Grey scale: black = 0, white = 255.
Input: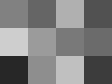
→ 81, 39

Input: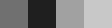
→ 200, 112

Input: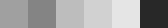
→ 40, 160

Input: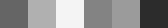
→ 44, 101

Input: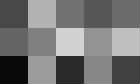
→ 107, 9

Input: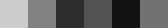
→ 114, 204

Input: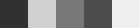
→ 238, 49
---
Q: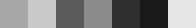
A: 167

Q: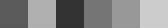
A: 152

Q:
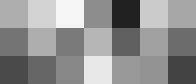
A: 210

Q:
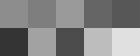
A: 162

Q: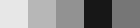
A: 146

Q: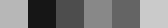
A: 136

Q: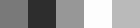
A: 151
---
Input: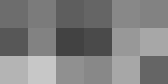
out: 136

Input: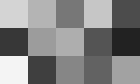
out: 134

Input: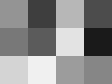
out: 240

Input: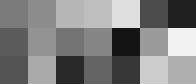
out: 55

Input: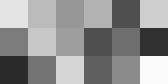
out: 95

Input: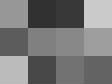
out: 72

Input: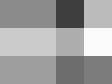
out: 158

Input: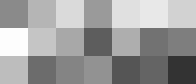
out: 85
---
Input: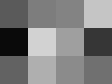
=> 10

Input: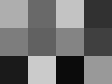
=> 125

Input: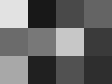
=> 107

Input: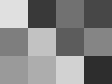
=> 126

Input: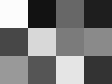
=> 71

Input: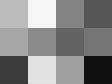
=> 166
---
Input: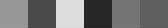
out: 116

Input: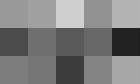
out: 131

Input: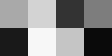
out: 197

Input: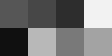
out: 121

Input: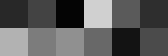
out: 19

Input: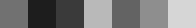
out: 142

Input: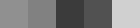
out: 81
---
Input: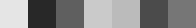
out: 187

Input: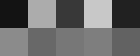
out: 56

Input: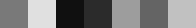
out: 157

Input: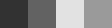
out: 98

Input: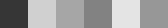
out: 130

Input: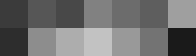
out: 108

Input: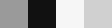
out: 17

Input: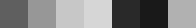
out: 41

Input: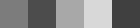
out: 168
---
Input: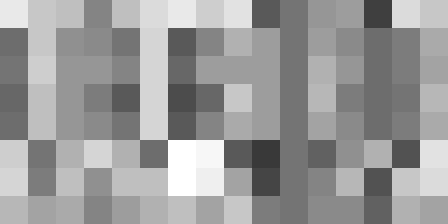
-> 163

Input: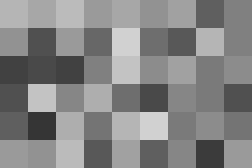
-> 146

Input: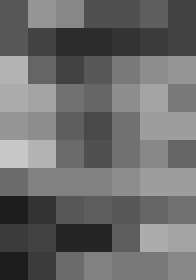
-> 59

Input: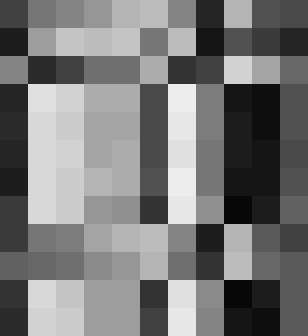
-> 210

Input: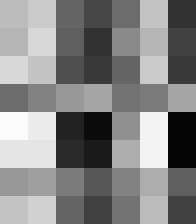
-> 209

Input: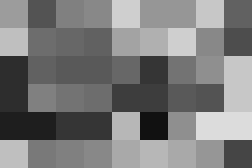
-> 121

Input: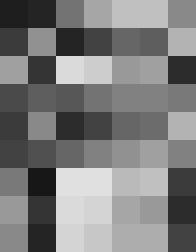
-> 36

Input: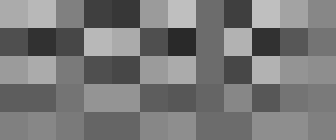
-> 135

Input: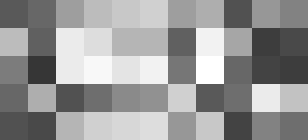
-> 73
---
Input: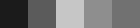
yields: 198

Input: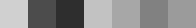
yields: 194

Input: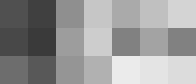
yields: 205

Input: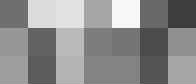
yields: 125

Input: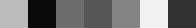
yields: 87

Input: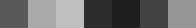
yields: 45

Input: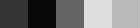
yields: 101

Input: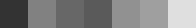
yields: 90
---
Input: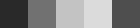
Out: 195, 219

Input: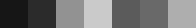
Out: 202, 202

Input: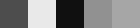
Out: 16, 233

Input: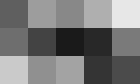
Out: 26, 231

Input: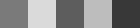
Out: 93, 218

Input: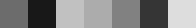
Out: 172, 221
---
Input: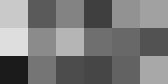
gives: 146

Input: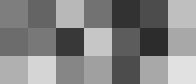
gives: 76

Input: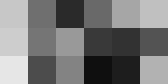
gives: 166

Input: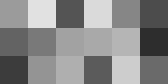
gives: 134

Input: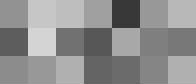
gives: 152

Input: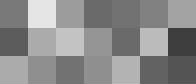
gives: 129
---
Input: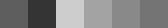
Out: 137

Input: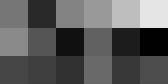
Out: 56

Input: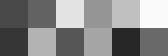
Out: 39

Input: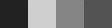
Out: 133

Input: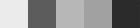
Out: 161

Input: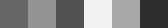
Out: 168

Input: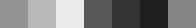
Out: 30

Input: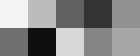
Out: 133

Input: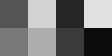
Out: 59
